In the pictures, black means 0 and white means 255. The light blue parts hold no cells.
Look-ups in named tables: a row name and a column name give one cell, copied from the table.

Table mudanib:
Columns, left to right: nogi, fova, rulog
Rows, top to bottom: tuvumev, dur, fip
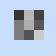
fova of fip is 83
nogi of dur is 124
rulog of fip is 201
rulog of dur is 87
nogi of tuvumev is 52
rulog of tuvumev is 68
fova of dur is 175
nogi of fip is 124
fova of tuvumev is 183

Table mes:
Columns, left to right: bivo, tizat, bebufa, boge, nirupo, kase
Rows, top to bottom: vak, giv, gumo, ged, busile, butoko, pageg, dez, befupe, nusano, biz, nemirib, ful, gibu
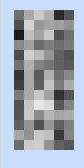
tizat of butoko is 175
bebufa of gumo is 161
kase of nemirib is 128
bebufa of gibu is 206
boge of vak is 173
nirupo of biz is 164
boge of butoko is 118
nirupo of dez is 124
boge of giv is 164

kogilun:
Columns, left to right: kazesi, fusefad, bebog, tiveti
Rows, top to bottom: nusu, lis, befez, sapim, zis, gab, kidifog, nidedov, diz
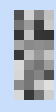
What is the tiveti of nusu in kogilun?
192
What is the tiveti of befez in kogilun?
51
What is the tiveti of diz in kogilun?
205
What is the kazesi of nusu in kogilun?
81
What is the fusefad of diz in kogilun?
56
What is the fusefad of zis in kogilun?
189
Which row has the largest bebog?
nidedov

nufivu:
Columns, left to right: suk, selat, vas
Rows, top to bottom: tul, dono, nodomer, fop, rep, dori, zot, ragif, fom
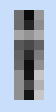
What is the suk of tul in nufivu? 110
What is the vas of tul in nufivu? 150
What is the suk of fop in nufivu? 89
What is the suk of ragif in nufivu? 143
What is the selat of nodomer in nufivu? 148
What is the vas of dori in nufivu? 143
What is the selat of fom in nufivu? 20
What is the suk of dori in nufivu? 104
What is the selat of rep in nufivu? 42
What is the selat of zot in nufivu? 20
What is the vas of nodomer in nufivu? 172
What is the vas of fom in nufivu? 198
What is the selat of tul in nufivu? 11
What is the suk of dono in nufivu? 109
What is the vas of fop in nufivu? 98
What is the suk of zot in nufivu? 143
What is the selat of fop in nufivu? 73
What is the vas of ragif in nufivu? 176

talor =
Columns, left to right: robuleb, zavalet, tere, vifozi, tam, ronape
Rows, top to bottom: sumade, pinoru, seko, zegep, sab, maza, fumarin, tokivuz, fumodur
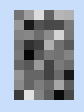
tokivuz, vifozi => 105
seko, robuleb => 131
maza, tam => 122
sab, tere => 88
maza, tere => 153
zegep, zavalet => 49
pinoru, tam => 74
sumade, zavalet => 159
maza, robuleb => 102

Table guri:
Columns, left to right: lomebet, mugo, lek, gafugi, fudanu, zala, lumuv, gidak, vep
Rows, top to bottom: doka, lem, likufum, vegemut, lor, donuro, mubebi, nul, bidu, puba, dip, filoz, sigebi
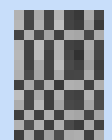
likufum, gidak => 72
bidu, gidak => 178
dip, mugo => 174
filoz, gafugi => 62
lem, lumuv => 60
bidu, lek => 168
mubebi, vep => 66
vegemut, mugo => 68
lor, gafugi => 65
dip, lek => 63
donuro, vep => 62
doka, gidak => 172
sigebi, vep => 172
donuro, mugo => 65
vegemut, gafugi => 72
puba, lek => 184
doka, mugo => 72
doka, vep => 72
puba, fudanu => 163
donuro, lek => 168

